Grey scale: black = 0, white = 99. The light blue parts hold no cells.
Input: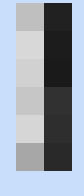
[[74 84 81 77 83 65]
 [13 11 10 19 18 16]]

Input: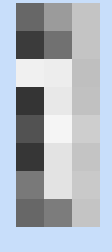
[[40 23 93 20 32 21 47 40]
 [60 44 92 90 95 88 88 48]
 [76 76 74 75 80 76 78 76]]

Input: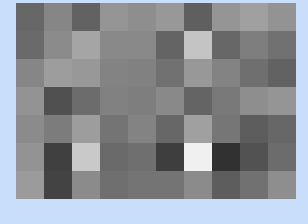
[[40 41 52 57 54 57 60]
 [52 54 61 31 48 25 26]
 [38 64 59 42 61 78 54]
 [58 53 51 50 45 41 43]
 [55 53 50 49 51 43 45]
 [59 39 44 53 40 24 45]
 [37 76 59 39 62 93 54]
 [58 40 51 47 46 19 36]
 [62 49 43 55 36 32 44]
 [57 44 38 58 40 42 55]]

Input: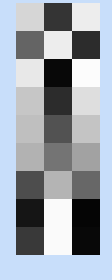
[[83 39 90 77 74 69 30  8 22]
 [20 92  3 17 32 45 70 97 97]
 [92 17 98 86 76 63 40  2  3]]

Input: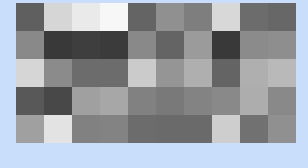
[[37 53 83 34 62]
 [83 22 54 28 88]
 [91 24 42 62 50]
 [96 23 42 65 51]
 [39 53 79 50 42]
 [56 39 58 47 41]
 [49 60 68 51 41]
 [84 22 39 53 80]
 [42 54 68 67 44]
 [40 55 72 53 56]]

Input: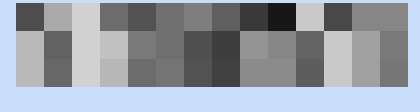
[[30 72 72]
 [66 38 40]
 [81 81 81]
 [42 75 71]
 [32 47 42]
 [43 43 45]
 [49 31 32]
 [37 24 25]
 [22 57 54]
 [ 9 52 54]
 [78 39 36]
 [28 78 78]
 [52 62 62]
 [52 47 46]]
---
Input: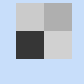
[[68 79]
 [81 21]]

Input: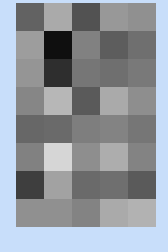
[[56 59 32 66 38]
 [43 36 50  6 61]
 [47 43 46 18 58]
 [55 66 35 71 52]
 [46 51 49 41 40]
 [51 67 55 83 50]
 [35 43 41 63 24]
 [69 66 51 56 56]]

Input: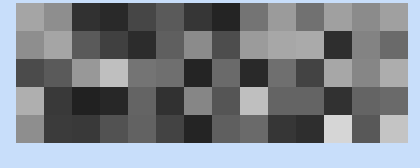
[[62 54 62 44 60 45 14 21 35 27 16 19 55 64]
 [41 51 18 66 65 60 30 54 37 17 25 35 64 55]
 [67 52 65 26 43 16 41 14 43 45 74 59 35 29]
 [41 39 19 39 39 74 33 52 19 39 15 13 22 68]
 [76 34 83 18 21 41 37 14 26 38 32 22 23 55]]

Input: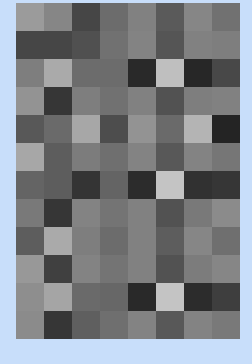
[[44 52 35 50 42 27 52 60]
 [49 50 33 51 44 31 27 27]
 [28 15 74 16 42 42 66 49]
 [50 49 32 50 44 49 21 57]
 [14 70 41 57 30 65 41 34]
 [46 51 34 51 43 48 36 65]
 [21 19 76 17 39 20 36 39]
 [54 47 32 50 45 51 21 47]
 [43 52 36 50 42 49 66 36]
 [52 48 32 50 45 51 25 59]
 [24 17 76 16 40 41 64 55]
 [47 51 34 51 43 37 21 54]]

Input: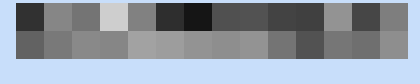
[[49 27 57 25 26 32 31  8 18 50 80 45 52 19]
 [55 43 46 32 45 57 55 57 61 63 52 53 47 38]]

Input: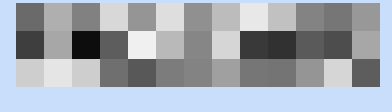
[[59 46 51 75 90 73 56 86 58 84 50 68 41]
 [65 30 35 19 22 83 52 72 93 36  5 65 24]
 [36 83 58 45 46 62 51 48 34 43 80 89 80]]
